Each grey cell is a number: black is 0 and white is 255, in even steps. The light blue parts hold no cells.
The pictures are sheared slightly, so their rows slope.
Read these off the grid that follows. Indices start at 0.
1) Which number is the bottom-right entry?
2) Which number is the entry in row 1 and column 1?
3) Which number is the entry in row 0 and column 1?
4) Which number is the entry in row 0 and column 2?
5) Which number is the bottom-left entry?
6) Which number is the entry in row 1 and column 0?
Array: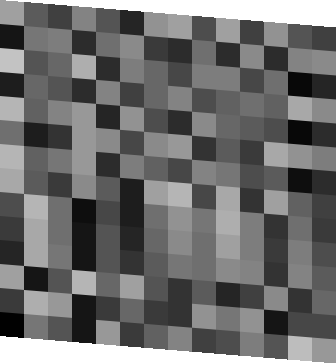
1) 152
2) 118
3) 91
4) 64
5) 1
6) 21

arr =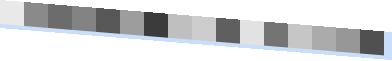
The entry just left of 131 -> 108
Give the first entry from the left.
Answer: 233
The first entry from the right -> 80
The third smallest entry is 87
